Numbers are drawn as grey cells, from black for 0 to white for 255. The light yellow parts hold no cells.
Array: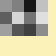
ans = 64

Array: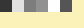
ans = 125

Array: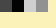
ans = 207

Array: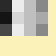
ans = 191

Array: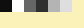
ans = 102

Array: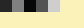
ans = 7

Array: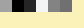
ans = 37
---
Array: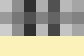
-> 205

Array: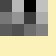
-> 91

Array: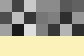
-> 160

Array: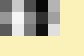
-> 89

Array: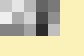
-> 131

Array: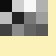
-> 64

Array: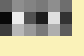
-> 60

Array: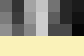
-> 143

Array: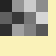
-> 46
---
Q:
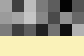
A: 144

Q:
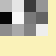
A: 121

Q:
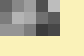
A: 112

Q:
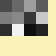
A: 55

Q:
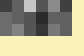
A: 96

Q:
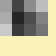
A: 77

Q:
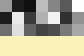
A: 48

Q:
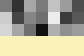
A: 59

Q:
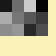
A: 88
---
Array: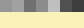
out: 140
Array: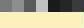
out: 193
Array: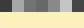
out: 104
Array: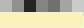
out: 132
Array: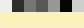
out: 87
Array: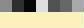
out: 223
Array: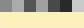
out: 160
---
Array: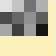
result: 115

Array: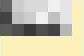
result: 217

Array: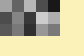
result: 183

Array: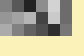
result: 34

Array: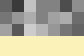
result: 194

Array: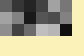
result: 36

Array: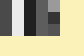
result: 32

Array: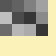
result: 128

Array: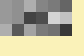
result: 174
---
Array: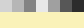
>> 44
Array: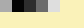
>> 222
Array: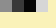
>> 214
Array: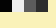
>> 45
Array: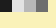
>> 110
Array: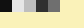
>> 111
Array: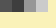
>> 203
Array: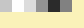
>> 129
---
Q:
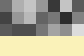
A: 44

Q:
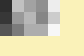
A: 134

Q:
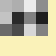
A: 129

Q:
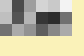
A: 44

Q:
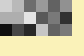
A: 121

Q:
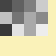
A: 169

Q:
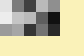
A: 94

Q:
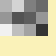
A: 93
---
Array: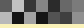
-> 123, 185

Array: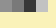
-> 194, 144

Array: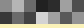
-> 78, 56

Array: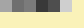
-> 207, 165

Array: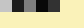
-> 50, 197

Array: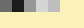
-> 190, 108

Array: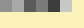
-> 200, 145
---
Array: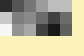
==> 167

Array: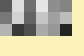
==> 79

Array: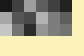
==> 44

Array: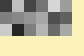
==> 127

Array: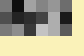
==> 57

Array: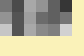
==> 168

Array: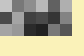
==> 43

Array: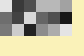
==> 34

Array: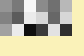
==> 15
